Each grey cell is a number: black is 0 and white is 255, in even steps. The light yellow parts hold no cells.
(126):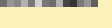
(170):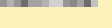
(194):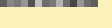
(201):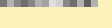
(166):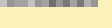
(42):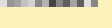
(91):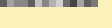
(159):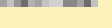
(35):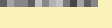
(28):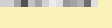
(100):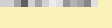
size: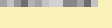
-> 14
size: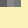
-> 3
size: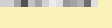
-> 14
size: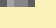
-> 5
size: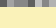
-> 8
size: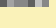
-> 7
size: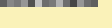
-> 14

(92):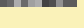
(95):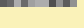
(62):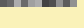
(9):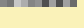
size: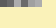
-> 6
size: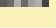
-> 7
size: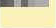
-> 7
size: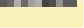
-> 11
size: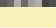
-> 8
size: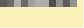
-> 11
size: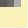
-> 3

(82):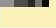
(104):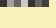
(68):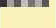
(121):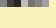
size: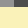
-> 4
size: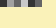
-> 6

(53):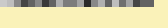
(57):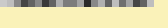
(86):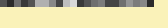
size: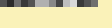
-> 14
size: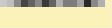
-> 15
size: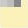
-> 3
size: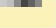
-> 6
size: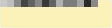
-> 14

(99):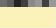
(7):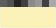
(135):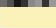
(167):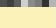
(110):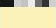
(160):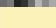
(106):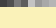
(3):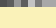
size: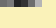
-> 6
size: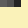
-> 3
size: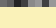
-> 8
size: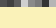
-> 8
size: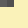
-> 2
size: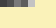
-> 5
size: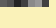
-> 7

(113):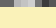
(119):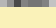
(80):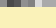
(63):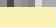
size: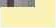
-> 5
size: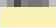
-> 8
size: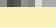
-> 8

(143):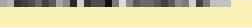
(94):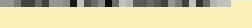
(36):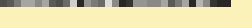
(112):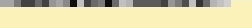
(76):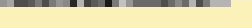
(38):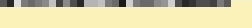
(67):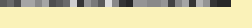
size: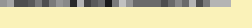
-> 33
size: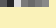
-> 7
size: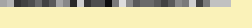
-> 33
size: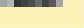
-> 9
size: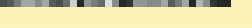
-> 33
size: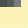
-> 3

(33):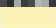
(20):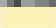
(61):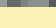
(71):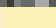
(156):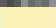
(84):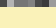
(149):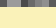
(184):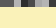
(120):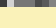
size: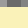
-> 4
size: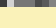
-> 8
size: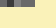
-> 5
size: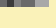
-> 7
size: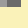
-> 3
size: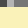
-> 4

